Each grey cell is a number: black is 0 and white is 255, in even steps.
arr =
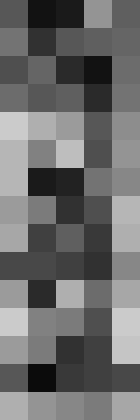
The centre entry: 49
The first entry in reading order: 87
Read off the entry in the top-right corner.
95
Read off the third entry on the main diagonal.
42
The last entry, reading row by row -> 167
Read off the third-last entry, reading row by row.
135
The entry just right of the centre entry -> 79
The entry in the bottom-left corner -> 175
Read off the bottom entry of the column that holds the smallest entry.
148
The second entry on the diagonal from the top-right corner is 95
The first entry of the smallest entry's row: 87
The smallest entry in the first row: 18
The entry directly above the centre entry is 34
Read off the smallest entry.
11
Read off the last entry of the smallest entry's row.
72
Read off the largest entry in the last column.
203
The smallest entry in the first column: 72
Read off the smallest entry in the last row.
123
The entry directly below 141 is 148

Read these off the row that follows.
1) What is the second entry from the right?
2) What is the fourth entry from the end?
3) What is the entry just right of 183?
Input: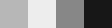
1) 135
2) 183
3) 237

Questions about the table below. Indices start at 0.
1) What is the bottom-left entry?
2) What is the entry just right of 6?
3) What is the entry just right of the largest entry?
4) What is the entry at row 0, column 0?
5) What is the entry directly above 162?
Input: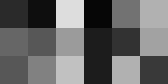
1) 87
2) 114
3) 6
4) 42
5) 177

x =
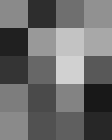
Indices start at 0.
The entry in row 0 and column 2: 111
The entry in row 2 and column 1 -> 103
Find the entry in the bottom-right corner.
39
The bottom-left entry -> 138
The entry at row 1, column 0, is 32
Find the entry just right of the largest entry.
88

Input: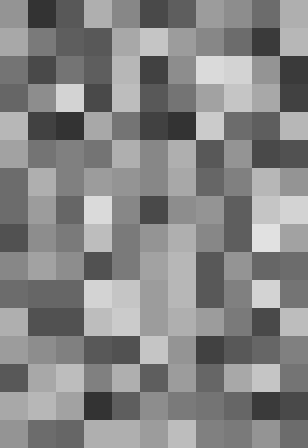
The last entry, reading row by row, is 108
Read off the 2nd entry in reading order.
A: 51
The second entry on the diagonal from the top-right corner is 58
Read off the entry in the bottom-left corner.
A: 148
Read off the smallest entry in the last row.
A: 102
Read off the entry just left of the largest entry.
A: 94
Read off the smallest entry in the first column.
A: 81
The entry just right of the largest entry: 162
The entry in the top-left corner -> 148
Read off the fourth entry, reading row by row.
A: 175
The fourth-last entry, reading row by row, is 128
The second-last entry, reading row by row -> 148
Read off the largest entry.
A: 225
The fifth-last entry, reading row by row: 189
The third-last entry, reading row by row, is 122
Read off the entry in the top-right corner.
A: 175
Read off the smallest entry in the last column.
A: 58
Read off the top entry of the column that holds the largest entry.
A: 108
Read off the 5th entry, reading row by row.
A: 135
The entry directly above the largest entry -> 197
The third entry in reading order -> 88
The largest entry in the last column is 211
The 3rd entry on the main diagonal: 116

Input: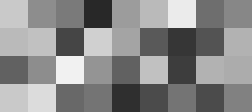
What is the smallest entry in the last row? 47
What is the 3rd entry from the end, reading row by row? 116
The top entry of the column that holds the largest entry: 122
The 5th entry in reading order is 156
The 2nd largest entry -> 235
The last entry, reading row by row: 129
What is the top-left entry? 201
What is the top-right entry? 135
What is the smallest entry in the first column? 97
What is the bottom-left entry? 201
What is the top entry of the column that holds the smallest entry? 40

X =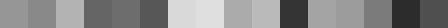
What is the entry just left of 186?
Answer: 171
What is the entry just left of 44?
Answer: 123
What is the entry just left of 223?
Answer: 217

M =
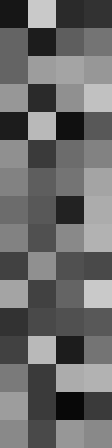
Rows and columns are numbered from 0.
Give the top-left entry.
22
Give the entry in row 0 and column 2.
42
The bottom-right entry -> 137
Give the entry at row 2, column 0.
100
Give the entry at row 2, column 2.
164
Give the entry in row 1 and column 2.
94
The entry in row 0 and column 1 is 201
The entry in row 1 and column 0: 100
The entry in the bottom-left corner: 137
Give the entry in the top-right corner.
50
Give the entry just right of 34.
172
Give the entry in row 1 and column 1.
28
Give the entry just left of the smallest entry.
58
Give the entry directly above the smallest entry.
172
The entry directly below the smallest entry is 151
